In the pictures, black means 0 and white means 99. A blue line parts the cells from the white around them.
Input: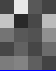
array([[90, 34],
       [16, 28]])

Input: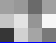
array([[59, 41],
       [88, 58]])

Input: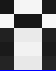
array([[95, 95],
       [ 9,  9]])

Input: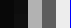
array([[ 5, 69],
       [ 6, 69]])

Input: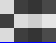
array([[24, 20],
       [85, 80]])

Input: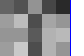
array([[32, 57],
       [73, 30]])

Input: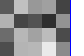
array([[75, 59],
       [27, 32]])

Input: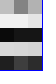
array([[51, 69],
       [93, 89]])
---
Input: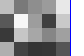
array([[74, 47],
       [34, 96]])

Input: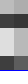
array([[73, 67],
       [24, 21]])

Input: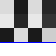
array([[85, 10],
       [90, 15]])

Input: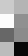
array([[79, 70],
       [98, 56]])

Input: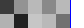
array([[23, 57],
       [69, 13]])

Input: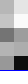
array([[71, 89],
       [76, 97]])

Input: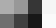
array([[67, 59],
       [43, 25]])
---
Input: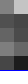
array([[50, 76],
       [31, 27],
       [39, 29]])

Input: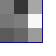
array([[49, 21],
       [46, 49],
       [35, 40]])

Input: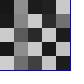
array([[ 9, 55],
       [10, 52],
       [79, 35]])

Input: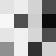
array([[88, 92],
       [96, 31],
       [89, 93]])

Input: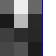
array([[40, 92],
       [10, 72],
       [24, 17]])

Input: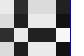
array([[91, 18],
       [85, 12],
       [18, 91]])

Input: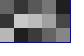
array([[39, 21],
       [20, 78],
       [71, 12]])

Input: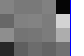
array([[51, 47],
       [40, 50],
       [55, 45]])
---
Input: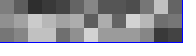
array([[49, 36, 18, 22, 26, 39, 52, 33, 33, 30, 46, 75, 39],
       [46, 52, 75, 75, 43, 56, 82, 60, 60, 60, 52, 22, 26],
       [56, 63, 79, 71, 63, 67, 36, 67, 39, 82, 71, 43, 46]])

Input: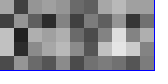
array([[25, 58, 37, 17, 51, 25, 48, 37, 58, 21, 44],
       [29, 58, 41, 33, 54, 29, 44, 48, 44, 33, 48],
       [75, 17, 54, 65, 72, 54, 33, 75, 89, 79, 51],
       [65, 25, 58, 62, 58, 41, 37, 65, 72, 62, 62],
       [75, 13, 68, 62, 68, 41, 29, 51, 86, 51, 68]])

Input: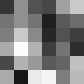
array([[21, 56, 32, 28, 62, 78],
       [45, 56, 45, 12, 35, 42],
       [49, 78, 53, 15, 32, 24],
       [28, 69, 59, 35, 39, 75],
       [66, 98, 69, 24, 45, 18],
       [66,  9, 91, 95, 49, 72]])

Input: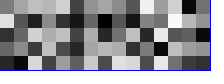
array([[87, 33, 12, 54, 19,  8, 40,  0, 33,  8, 51, 44, 97, 71, 57],
       [40, 54, 23, 74, 29, 15, 64, 71, 67, 19, 48,  4, 74, 61, 57],
       [48, 64, 74, 71, 81, 26, 57, 64, 54, 33, 93, 61, 81,  4, 44],
       [19, 40, 81, 67, 74, 26, 67, 15, 44, 74, 15, 90, 33, 37,  4],
       [15,  4, 84, 26, 61, 37, 78, 29, 87, 84, 29, 90, 44, 23, 19]])

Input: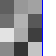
array([[88, 66, 24],
       [43, 69, 34],
       [37, 59, 63],
       [53, 20, 76]])

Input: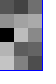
array([[76, 50, 30],
       [70, 36, 39],
       [33, 26, 43],
       [ 0, 73, 53],
       [56, 63, 66]])
